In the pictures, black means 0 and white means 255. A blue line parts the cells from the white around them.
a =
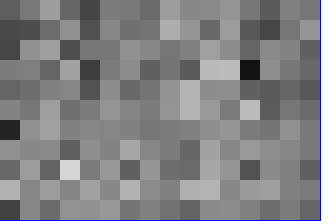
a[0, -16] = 94
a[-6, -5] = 123
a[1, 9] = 150
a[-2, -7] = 176
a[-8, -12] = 61
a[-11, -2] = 128
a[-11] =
[94, 120, 157, 101, 69, 124, 121, 106, 157, 136, 138, 149, 119, 91, 128, 118]
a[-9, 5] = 118
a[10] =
[66, 135, 108, 146, 144, 152, 117, 128, 113, 99, 138, 139, 128, 110, 123, 101]
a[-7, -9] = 116
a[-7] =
[100, 110, 129, 133, 82, 141, 104, 116, 147, 180, 141, 142, 97, 91, 102, 88]
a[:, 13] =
[91, 70, 138, 142, 91, 92, 117, 142, 138, 158, 110]
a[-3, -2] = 128
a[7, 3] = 95
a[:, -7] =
[136, 150, 127, 90, 180, 179, 128, 102, 106, 176, 99]
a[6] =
[36, 145, 160, 130, 135, 133, 130, 119, 124, 128, 142, 150, 122, 117, 144, 121]
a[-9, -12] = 118
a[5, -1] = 106
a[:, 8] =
[157, 174, 118, 116, 147, 148, 124, 123, 110, 130, 113]
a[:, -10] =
[121, 112, 145, 140, 104, 132, 130, 166, 97, 178, 117]
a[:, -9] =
[106, 116, 136, 97, 116, 123, 119, 135, 150, 139, 128]
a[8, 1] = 155
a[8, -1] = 96
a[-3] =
[104, 155, 99, 213, 124, 152, 97, 150, 110, 106, 167, 150, 82, 138, 128, 96]
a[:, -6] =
[138, 105, 159, 186, 141, 153, 142, 162, 167, 179, 138]
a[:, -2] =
[128, 118, 131, 119, 102, 118, 144, 134, 128, 129, 123]
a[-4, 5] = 131
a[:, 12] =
[119, 88, 101, 18, 97, 187, 122, 153, 82, 154, 128]

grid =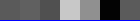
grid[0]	90
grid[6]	91
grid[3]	200
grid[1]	96

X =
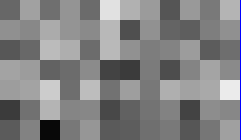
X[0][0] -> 103
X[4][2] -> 204
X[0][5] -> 225
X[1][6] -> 79
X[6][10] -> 118
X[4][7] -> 120
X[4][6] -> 158
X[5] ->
[59, 113, 180, 133, 135, 72, 97, 115, 130, 67, 141, 135]
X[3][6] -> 59
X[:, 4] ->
[107, 138, 108, 139, 189, 135, 150]
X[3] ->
[163, 156, 98, 108, 139, 67, 59, 123, 77, 132, 164, 138]
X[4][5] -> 114
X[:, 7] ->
[155, 145, 125, 123, 120, 115, 111]
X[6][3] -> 120
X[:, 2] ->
[111, 171, 187, 98, 204, 180, 8]
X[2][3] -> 174
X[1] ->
[144, 136, 171, 148, 138, 184, 79, 145, 100, 94, 126, 144]
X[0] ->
[103, 161, 111, 148, 107, 225, 177, 155, 85, 153, 121, 180]
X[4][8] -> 175
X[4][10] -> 169
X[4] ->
[157, 163, 204, 110, 189, 114, 158, 120, 175, 162, 169, 235]
